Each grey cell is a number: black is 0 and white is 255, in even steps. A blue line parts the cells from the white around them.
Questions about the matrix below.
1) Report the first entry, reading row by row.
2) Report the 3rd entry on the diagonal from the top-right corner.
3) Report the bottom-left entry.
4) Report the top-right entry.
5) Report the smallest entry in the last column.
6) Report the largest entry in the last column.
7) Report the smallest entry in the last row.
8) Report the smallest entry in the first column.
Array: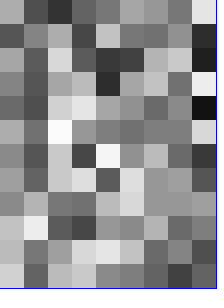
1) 173
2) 180
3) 209
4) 229
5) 18
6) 237
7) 65
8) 85

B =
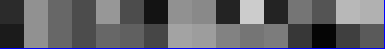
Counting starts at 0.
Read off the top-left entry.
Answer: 43
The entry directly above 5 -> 84
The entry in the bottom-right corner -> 90
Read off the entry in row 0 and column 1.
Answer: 145
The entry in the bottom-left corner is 27
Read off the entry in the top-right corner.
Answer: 177
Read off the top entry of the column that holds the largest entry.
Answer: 204
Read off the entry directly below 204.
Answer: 117

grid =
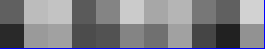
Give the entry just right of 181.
119
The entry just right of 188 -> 195
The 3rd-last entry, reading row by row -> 69
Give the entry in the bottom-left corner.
41
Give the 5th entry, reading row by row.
132
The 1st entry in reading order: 96
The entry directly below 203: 132
